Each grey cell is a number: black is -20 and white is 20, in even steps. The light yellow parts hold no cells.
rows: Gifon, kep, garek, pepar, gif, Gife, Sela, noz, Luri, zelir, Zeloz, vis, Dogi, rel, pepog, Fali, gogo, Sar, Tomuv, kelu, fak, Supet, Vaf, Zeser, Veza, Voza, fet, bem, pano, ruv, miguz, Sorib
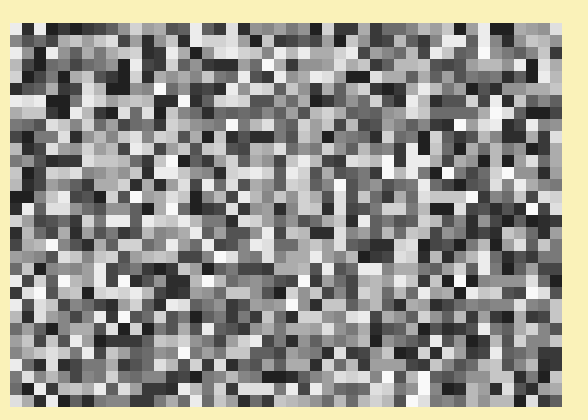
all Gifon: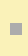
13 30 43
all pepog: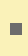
31 34 42
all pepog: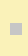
4 15 23 30 36 37 38 43

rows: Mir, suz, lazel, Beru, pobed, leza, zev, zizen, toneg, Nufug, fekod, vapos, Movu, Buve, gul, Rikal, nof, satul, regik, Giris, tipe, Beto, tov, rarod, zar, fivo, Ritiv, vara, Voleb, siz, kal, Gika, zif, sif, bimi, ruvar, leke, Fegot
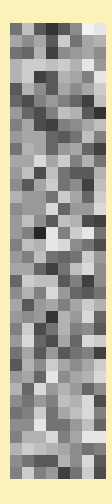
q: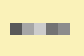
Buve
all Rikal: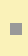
2 3 6 7
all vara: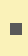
3 5

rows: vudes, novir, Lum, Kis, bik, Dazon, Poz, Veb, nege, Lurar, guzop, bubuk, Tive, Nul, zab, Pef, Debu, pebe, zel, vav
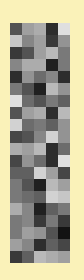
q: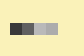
vav
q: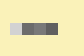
nege

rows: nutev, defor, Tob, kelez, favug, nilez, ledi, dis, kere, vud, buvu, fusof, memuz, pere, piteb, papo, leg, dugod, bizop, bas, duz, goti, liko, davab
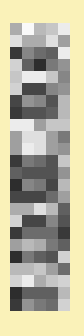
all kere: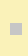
4 5
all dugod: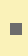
2 3 4

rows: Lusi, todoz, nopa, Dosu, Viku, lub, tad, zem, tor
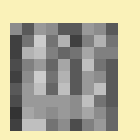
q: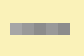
zem
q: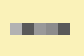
Viku
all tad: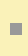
2 3 4 5
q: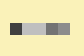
tor
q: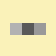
Viku

